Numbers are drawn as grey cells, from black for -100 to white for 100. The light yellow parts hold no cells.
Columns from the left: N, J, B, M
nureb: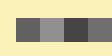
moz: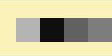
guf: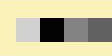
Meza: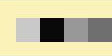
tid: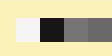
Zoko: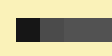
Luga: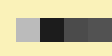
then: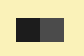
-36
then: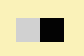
3
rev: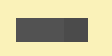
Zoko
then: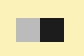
-41
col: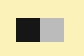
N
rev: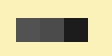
Luga
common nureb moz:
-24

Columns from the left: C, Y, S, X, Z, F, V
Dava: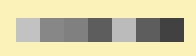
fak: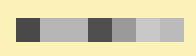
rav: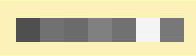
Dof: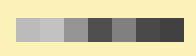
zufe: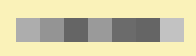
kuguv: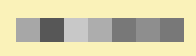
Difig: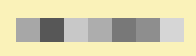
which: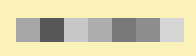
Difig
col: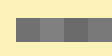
Z

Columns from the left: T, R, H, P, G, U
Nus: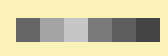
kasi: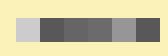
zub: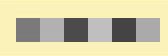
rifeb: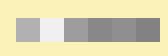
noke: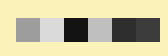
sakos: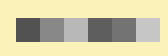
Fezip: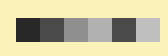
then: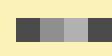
50
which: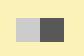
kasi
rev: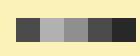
Fezip
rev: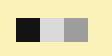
noke
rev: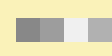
rifeb
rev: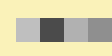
Fezip
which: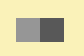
kasi

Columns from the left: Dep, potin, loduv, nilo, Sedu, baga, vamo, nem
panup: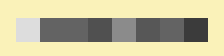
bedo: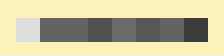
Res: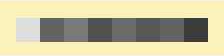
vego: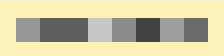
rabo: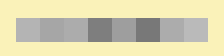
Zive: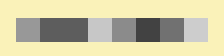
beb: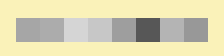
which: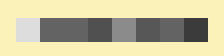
panup
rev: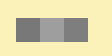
rabo

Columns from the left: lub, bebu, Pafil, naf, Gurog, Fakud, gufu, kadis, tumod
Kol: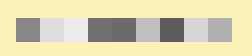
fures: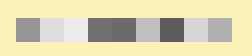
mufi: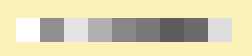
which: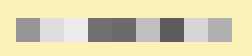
fures
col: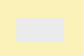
Pafil
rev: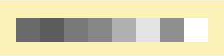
mufi
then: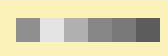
-17

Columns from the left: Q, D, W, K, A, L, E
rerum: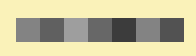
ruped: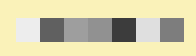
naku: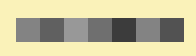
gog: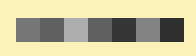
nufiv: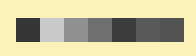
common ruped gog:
-25
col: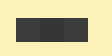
A
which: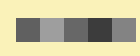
rerum

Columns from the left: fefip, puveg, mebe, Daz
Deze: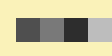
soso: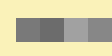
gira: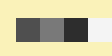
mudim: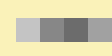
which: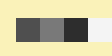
gira
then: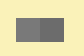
26
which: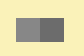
mudim
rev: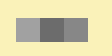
mudim

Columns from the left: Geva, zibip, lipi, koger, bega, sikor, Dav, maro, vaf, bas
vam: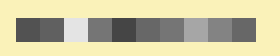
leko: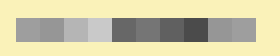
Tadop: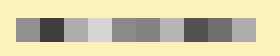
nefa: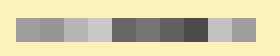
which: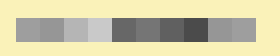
leko
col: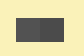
maro

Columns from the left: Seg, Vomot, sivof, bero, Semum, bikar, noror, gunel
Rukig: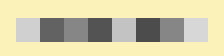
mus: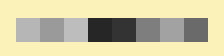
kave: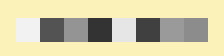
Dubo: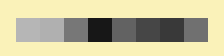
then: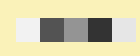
-50
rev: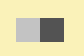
Rukig
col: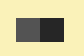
bero

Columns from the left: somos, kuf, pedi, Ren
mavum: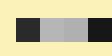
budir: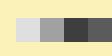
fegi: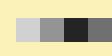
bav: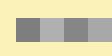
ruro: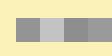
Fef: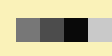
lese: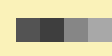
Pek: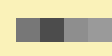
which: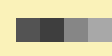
lese
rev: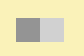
fegi
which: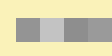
ruro
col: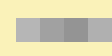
kuf

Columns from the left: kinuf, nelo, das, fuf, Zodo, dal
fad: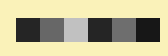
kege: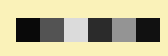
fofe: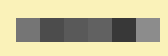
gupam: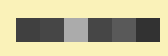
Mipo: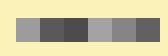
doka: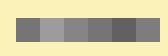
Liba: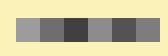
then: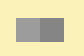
-8
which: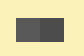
Mipo
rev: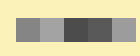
Mipo
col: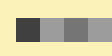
kinuf
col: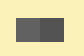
Zodo
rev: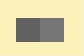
doka
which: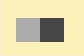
gupam

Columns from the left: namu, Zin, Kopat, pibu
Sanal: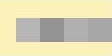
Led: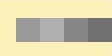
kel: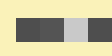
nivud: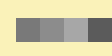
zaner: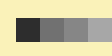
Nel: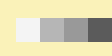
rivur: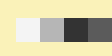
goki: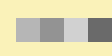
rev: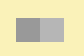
Nel
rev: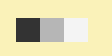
rivur
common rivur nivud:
-29
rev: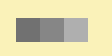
Led
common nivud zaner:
31
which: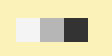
rivur

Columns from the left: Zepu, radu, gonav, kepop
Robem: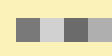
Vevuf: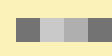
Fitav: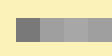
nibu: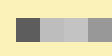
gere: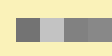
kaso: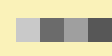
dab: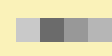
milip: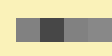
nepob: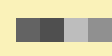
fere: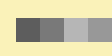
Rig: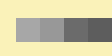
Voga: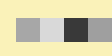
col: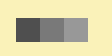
radu
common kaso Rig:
-16
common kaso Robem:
-16
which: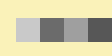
kaso
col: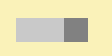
Zepu
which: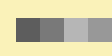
fere
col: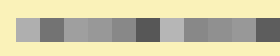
kepop

